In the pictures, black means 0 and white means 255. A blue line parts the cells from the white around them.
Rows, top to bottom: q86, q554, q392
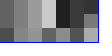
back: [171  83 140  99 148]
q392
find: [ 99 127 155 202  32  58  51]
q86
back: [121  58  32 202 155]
q554

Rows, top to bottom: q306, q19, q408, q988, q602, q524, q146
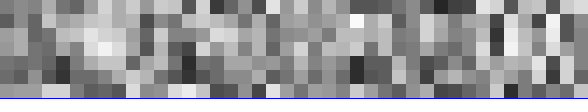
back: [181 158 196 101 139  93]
q602
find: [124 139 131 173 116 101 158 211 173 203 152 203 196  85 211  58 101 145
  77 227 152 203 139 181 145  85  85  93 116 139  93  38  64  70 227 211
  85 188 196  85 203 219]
q306
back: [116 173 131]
q306
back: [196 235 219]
q146
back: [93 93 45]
q602

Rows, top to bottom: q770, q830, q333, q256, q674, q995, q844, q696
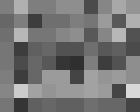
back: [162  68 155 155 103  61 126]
q995
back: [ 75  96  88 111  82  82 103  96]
q256
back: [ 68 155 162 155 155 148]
q844
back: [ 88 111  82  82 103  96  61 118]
q256
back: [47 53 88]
q674

